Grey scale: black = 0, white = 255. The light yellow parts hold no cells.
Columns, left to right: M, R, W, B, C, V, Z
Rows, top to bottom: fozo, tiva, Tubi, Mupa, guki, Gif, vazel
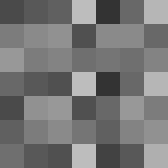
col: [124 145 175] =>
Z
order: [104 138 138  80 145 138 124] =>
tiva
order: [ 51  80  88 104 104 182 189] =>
Mupa
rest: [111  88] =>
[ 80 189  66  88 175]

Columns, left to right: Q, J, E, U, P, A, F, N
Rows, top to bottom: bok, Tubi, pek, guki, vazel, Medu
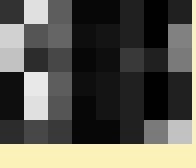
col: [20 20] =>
P
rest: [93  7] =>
[ 7 32  1 32]
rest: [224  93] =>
[ 7  7 32  1 32]
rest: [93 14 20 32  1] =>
[32]
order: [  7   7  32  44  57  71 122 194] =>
Medu

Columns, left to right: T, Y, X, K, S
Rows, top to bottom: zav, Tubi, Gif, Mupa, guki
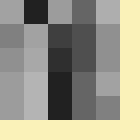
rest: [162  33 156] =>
[101 174]
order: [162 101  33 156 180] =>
Mupa

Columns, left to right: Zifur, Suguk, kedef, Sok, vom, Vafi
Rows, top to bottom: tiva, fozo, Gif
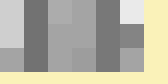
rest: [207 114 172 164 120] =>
[234]
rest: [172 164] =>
[120 234]
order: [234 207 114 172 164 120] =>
tiva
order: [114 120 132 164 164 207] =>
fozo
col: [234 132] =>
Vafi
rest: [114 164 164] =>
[120 132]

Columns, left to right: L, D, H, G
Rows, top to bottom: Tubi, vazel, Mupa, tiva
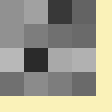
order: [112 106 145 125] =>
vazel
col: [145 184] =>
L

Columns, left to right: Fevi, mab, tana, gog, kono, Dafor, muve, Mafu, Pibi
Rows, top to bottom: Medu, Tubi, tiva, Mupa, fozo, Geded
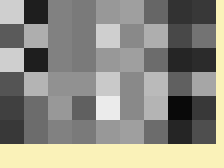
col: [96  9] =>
Mafu
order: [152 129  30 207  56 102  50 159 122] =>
Medu
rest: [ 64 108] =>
[152  96 235 137 180   9  56]
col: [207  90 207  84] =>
Fevi
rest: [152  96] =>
[235 137 180   9  56]

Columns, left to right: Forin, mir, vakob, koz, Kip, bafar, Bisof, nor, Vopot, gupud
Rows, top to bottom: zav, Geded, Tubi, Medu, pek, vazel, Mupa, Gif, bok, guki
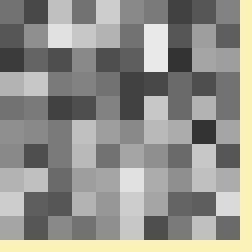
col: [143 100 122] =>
nor
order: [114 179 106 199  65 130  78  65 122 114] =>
pek
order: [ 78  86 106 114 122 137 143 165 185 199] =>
Mupa

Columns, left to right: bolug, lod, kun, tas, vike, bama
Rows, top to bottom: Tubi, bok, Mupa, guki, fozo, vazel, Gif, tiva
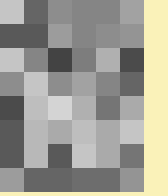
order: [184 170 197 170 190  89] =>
vazel
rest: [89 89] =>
[156 133 141 148]
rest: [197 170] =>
[117]
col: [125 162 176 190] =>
tas
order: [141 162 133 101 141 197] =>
guki

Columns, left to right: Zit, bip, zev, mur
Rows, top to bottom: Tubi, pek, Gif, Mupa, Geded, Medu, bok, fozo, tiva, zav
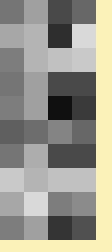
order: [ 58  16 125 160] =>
Geded
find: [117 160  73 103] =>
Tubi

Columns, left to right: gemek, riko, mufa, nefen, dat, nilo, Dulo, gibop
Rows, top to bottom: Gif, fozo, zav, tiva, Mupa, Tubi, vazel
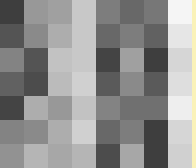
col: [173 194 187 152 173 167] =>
mufa
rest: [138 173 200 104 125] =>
[ 97 230]
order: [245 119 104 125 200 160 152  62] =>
Gif
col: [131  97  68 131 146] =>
gemek

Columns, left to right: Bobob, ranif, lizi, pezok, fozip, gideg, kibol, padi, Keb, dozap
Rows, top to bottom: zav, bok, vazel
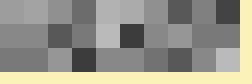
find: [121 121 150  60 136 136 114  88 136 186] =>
vazel
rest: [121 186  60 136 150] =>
[121 121]
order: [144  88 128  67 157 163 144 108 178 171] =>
zav
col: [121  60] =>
pezok
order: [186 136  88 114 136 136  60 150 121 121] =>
vazel
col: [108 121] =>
pezok

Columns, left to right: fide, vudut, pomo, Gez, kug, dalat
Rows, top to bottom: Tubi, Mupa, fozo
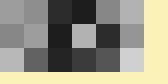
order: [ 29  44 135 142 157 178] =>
Tubi
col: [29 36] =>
pomo
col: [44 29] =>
pomo
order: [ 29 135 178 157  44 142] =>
Tubi

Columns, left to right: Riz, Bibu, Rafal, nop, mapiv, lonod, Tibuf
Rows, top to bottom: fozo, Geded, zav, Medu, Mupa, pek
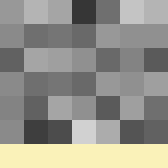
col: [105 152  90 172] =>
mapiv
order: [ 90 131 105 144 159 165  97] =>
zav
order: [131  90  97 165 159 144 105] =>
zav
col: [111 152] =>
mapiv

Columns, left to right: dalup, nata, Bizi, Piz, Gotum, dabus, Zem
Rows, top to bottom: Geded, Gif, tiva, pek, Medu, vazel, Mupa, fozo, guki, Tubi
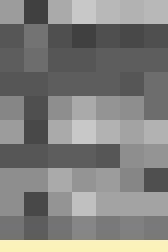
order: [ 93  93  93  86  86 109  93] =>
tiva
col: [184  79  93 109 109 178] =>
Zem
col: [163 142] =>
dabus
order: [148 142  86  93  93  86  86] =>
Mupa
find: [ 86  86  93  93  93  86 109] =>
pek

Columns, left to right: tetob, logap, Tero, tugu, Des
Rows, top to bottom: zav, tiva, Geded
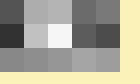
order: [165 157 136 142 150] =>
Geded
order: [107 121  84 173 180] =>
zav

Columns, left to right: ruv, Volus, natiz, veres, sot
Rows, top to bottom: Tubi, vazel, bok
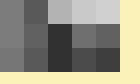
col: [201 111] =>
veres
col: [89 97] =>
Volus
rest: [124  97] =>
[ 49 111  97]
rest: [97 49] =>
[111  97]
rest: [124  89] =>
[179 201 208]

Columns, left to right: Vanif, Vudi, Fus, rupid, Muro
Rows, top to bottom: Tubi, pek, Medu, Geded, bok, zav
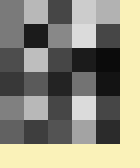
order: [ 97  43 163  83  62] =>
zav
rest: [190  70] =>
[27 11]
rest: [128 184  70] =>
[219  70]
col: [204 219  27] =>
rupid
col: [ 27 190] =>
Vudi
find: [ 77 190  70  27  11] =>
Medu

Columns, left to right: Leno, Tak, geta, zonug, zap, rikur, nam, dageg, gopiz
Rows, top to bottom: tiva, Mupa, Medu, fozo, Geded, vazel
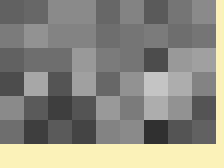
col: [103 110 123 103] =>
zap
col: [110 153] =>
dageg

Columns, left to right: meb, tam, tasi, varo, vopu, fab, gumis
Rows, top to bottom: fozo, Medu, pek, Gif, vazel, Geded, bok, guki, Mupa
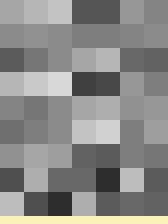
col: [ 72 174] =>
vopu
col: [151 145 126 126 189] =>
fab
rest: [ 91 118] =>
[139 166 182 104  98]
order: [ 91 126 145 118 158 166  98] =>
bok
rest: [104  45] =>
[189  91]
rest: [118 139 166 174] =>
[145 151]
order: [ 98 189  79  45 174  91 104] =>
Mupa

